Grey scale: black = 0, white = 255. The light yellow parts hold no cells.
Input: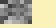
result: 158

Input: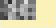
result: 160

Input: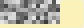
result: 158

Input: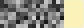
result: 68

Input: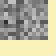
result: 136

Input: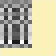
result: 110

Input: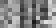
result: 112

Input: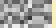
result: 140
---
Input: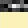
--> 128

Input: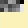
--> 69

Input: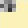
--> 77

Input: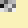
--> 213

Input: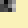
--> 123

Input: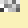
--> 150

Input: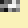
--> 245

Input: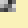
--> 98
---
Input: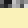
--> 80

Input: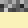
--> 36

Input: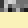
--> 113

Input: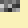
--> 65

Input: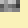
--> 102

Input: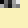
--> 148

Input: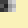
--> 150

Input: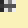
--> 82
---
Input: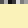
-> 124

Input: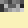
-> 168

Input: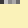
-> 169

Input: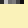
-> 70

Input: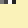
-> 250

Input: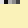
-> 138

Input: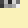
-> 169

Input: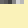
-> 213

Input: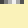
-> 166

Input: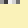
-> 210
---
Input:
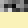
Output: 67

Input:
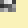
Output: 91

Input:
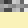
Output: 147

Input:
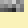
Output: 151

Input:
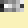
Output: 224

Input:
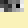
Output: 44

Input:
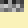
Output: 161
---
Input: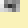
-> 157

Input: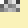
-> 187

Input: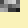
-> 194

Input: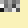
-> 163

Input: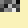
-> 81

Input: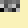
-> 107

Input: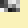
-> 219
